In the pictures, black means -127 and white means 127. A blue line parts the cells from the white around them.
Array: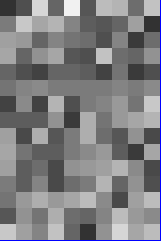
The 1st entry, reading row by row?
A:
-77
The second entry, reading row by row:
-48
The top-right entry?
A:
66
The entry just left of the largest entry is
-26
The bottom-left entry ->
72
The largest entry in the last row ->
86
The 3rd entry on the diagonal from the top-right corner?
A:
4
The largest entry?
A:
113
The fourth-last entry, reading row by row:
18
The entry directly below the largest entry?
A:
4
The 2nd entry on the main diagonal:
72
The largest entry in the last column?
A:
72
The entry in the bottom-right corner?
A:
60
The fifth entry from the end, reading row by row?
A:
-77
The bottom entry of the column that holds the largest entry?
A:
-26
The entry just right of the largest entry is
-41
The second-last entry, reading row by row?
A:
38

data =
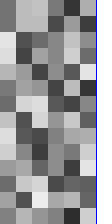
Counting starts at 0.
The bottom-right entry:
79
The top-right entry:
46
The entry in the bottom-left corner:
1
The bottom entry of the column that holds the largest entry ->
21
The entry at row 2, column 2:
-19
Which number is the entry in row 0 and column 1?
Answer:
60
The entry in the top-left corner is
-12
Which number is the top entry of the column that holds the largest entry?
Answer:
66
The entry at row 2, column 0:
100
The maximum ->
108
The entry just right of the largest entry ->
40
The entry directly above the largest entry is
85
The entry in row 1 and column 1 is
60

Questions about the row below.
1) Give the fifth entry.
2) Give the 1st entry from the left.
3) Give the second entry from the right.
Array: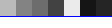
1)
107
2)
58
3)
-106

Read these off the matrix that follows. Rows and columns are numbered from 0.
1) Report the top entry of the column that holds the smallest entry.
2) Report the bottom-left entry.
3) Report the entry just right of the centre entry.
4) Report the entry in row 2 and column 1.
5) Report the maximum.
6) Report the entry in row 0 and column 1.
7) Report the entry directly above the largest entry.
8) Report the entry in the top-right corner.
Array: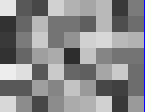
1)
50
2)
88
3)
66
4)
-3
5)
110
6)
-40
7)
-77
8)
-3

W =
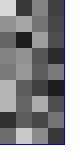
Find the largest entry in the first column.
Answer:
87
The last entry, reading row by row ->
-71
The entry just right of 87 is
-71
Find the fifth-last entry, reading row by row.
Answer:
-11
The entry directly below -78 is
-18
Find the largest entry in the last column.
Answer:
-5
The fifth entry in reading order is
17
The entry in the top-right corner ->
-63

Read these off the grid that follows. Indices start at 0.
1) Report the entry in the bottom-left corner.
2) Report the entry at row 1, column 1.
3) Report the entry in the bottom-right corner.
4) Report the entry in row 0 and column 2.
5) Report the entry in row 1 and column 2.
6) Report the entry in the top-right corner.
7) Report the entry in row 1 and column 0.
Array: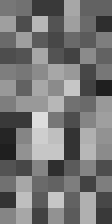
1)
5
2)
-50
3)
-70
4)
-70
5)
55
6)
-29
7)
31

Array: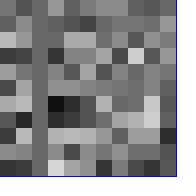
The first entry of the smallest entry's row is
42
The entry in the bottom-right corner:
-39
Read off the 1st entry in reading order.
-10
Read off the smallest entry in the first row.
-45
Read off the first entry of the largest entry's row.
-74
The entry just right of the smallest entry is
-82
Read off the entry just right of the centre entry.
-4
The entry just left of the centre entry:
17
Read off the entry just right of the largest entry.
36
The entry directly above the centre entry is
36
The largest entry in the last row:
86
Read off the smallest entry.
-111
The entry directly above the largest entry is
11
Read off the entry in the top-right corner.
-24
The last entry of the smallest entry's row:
-39
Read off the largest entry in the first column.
57
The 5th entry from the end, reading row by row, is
-74
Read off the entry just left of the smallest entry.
-24
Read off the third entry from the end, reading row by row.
-52
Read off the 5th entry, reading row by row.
-31
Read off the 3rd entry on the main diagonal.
-24
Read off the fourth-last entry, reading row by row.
-4
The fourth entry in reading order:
23
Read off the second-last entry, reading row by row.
-74
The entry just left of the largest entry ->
-24
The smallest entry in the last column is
-82

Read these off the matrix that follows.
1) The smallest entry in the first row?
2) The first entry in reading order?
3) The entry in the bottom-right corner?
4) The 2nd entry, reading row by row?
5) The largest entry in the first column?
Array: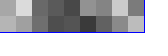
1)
-55
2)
39
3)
60
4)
91
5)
53

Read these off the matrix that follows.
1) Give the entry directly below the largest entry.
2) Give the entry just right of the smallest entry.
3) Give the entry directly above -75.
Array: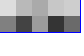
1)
0
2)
-21
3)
71

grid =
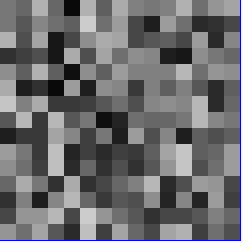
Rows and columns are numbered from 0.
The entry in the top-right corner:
36
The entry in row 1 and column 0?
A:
-8
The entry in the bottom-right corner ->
-48
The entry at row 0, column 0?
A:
-8
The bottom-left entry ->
21
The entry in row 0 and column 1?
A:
-24
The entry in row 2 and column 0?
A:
49
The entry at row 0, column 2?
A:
49
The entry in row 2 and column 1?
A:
-48
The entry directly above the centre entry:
-16
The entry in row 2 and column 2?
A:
36
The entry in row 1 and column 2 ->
6
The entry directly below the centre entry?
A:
-97

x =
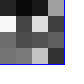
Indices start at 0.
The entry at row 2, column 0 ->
-18
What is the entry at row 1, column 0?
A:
120
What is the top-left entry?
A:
-91
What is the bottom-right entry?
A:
-77
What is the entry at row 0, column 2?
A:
-103

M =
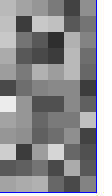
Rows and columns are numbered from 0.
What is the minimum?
-81
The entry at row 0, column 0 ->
57
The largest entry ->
108
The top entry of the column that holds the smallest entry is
-5
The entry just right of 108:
22
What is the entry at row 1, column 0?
64
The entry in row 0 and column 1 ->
35
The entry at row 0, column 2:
22
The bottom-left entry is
35
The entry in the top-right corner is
15
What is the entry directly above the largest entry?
-54
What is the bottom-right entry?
3
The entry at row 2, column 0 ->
72
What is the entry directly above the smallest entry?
64
